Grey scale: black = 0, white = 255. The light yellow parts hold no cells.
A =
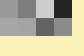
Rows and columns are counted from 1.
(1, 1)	152
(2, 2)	164
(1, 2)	125
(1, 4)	37

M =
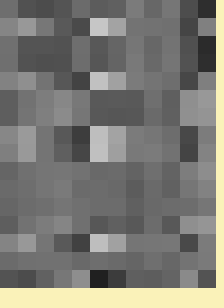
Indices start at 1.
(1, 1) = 110
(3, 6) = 88
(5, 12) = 127
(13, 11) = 143
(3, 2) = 84
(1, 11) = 77
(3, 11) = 80
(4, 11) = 82
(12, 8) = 96
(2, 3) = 119
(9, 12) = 131
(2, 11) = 69
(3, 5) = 110
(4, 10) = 117
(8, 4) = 88
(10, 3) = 117
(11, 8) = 92
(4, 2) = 82
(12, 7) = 108
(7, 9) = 106
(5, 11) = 71
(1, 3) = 76
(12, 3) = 111
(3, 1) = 112
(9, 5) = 70
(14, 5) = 65
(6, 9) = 111
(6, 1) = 94
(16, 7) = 60
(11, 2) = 110
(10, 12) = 141
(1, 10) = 118
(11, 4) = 122
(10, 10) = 99
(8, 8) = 123
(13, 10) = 88
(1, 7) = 96

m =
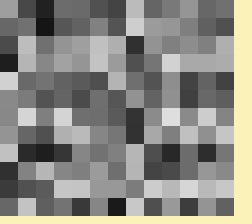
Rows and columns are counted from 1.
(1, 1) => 158
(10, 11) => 108
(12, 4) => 115
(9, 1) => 193
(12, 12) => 148
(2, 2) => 113
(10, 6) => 155
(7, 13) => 132
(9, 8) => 182
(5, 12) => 99
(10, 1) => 48
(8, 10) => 127
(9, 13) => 118
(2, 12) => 96
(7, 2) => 213
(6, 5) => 75
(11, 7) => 152
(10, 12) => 151
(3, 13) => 175
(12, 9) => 79
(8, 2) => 102
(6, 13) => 94
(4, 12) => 169
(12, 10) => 153
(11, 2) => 81
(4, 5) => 149
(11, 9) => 204
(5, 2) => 105
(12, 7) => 26
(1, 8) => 187
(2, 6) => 129
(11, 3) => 91

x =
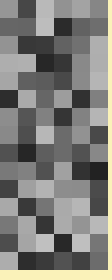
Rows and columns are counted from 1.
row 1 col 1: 150
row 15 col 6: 108
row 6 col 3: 102
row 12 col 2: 57
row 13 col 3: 53
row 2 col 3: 189
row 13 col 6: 184
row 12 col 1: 169
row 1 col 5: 163
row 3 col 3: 58
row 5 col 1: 166
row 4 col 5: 137
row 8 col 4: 107
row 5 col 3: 92
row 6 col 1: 45
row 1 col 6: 134
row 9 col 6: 136
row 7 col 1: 141
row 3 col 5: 113
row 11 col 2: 160
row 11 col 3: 179
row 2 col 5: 98
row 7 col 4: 53
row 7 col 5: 130
